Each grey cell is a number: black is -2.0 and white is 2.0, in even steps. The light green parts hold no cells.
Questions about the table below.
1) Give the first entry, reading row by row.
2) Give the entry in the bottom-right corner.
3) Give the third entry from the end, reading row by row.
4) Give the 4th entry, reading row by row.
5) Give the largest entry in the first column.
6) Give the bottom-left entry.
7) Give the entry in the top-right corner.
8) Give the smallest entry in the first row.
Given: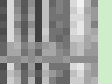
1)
-0.8
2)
0.8
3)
1.2
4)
-0.6
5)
0.4
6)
-0.6
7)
0.0
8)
-1.0

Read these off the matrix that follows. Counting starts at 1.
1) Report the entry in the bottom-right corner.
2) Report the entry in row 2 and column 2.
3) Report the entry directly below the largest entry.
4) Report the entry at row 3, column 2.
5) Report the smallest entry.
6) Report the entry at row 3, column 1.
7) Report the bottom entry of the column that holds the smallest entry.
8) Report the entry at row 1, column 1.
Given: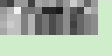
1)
0.2
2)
0.8
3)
1.0
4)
1.0
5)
-1.6
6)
0.6
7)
-0.4
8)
-0.6

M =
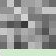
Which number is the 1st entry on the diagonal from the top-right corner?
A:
-0.3
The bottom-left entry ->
-0.3
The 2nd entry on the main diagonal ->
0.3
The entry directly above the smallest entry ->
1.3
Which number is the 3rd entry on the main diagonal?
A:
0.3
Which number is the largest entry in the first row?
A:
1.1
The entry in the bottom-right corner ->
-0.7
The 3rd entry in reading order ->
-0.3
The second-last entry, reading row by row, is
-0.5
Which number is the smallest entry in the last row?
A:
-0.9
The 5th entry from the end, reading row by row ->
-0.5
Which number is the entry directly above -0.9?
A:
-0.3
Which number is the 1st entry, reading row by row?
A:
0.1
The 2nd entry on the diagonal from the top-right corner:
1.1
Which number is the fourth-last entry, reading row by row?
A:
0.9
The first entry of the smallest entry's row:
-0.1
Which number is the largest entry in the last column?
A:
1.1

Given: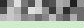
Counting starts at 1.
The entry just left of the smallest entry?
0.5
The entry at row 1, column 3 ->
1.5
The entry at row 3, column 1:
0.9
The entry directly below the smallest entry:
-0.3
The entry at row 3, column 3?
0.9
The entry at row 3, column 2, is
1.1
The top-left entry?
-1.3
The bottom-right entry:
-0.3
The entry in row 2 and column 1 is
-0.7

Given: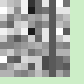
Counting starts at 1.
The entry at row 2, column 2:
1.4
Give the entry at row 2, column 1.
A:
2.0
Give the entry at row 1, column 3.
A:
0.8
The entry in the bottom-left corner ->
0.8
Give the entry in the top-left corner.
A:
1.4
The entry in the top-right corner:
-0.2
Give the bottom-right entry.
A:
0.0
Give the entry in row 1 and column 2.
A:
1.0
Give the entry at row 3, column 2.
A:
0.0
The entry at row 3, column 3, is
0.6
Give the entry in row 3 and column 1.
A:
1.2
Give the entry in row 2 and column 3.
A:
0.2

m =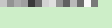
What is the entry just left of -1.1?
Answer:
0.5
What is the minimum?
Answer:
-1.1

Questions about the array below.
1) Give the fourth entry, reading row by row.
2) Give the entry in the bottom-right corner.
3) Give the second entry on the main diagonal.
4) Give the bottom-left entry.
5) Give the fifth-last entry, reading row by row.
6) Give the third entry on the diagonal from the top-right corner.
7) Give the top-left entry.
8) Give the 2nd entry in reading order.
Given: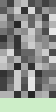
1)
1.0
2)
-1.0
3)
0.2
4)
0.8
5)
0.4
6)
0.4
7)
-0.2
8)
-1.0

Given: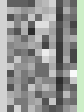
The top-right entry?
-0.5
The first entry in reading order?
1.3
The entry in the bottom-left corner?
1.3
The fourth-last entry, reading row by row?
-0.7
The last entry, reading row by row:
0.7
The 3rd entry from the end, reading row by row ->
-0.5
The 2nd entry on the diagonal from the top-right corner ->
0.7
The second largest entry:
1.7
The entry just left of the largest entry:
0.5
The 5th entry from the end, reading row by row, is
-0.3
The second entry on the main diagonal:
0.9
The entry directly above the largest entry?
0.1
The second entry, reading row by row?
-0.5
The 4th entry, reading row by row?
-0.5
